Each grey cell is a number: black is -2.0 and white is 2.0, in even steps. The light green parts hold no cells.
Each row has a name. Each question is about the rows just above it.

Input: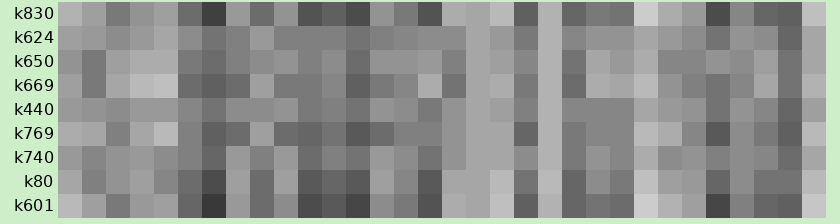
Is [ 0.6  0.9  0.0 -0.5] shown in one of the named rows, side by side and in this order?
yes
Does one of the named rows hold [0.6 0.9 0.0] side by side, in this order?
yes
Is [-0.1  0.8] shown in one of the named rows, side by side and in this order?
yes
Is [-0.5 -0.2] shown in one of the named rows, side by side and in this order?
no
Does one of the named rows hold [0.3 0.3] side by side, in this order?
yes

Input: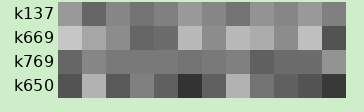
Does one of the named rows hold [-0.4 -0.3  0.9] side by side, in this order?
yes
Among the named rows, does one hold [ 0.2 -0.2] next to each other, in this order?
no
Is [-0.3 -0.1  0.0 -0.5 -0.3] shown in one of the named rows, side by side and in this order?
no
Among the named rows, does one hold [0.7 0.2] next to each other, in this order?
yes
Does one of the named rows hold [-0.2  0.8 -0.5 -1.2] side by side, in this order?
no

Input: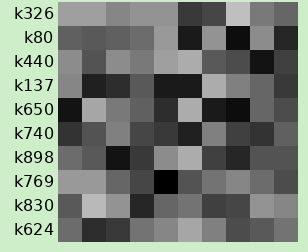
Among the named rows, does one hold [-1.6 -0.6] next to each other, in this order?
no
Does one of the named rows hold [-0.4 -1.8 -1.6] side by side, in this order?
no

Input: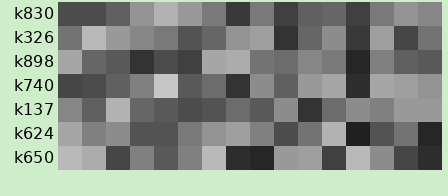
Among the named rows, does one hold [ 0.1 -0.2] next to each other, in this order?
no
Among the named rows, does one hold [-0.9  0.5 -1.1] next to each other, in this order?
no
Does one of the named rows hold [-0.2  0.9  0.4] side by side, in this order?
yes

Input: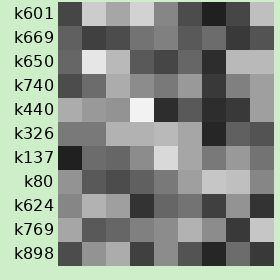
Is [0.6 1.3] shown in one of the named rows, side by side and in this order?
yes
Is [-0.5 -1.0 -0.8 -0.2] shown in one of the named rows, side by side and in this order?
yes

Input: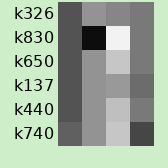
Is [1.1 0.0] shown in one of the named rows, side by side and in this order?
no
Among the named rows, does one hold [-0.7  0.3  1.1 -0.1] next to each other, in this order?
yes
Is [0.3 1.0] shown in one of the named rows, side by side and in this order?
yes
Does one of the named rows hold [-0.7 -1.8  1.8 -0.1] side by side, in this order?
yes
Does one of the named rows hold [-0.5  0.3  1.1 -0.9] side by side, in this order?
yes

